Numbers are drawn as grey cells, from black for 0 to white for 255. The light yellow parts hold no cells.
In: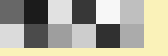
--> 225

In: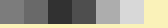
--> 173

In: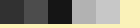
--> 178

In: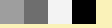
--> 158

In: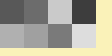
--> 202

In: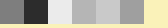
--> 201
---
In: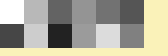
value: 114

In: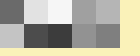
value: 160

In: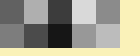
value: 217

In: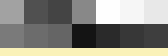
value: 246

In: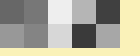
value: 181

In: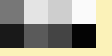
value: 206

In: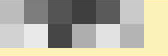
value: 90

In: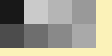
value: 181

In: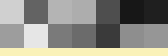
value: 23
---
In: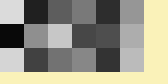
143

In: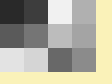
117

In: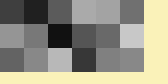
120

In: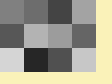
179

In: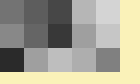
101

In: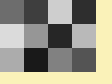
150

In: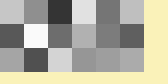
250

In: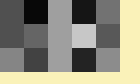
101

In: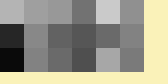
136
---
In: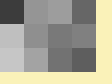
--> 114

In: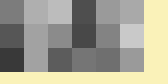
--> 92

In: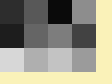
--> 195

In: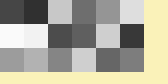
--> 133

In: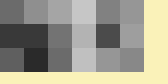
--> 107

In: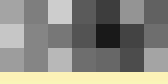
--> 185
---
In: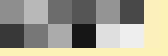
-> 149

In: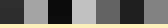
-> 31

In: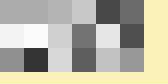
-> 72

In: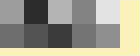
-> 131

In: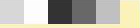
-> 104

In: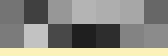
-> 167

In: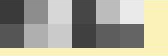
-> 188

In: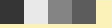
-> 132
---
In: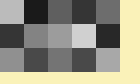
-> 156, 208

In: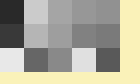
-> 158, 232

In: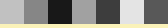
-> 161, 228

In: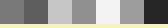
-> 142, 242

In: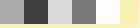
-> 219, 254

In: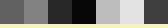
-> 6, 225
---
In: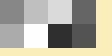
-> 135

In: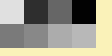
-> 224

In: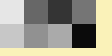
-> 230

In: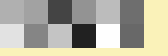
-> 176

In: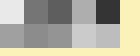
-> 233

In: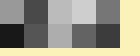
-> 153

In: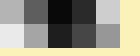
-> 180

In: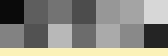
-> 10
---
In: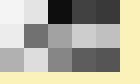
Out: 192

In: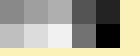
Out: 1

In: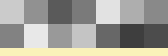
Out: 76

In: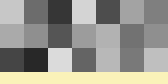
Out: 143

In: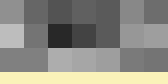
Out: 158

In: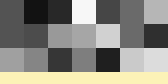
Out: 48

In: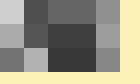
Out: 157
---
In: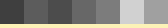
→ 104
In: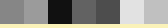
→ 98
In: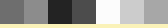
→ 76
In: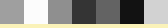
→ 52
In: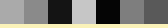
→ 198
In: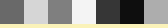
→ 244
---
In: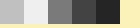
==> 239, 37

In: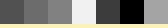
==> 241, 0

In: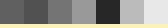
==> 232, 39

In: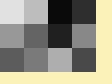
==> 225, 10

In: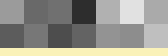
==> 225, 45

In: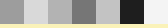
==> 244, 30

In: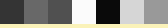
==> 251, 10

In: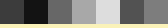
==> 221, 19
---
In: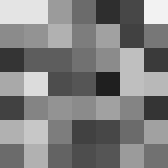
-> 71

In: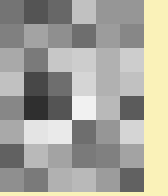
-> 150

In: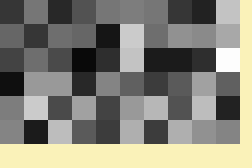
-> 34

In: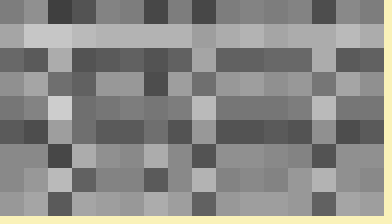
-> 137

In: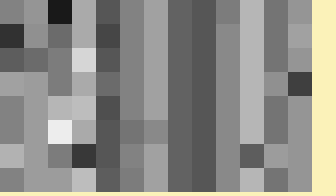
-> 115

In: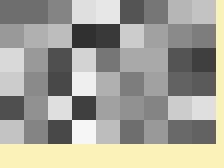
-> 182

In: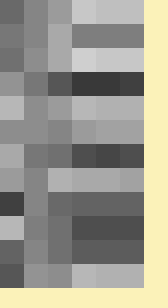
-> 191
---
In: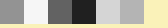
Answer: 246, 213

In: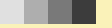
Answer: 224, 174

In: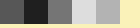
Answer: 221, 179

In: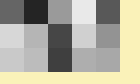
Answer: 233, 215

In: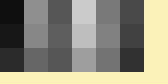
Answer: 203, 190

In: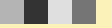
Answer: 223, 180
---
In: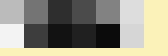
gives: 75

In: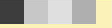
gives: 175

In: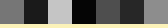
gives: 5

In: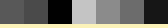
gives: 196

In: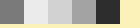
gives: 163

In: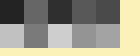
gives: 88
